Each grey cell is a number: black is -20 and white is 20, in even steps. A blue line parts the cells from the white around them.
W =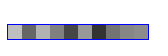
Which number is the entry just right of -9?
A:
4
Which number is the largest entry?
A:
10

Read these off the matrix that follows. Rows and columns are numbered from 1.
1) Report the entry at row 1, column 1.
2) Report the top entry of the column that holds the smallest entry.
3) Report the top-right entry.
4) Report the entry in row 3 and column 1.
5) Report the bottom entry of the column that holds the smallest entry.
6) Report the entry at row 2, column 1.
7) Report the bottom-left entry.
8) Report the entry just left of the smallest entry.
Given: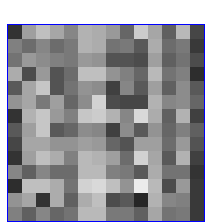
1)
-12
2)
12
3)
-9
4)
-2
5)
-5
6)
0
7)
0
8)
-6

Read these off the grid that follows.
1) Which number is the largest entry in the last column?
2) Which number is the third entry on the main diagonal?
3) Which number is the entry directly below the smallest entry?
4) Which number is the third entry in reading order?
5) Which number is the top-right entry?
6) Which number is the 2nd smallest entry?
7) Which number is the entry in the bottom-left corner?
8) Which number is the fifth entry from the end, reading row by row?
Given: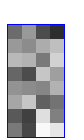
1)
16
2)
-1
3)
10
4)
-8
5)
-13
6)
-10
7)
-1
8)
0
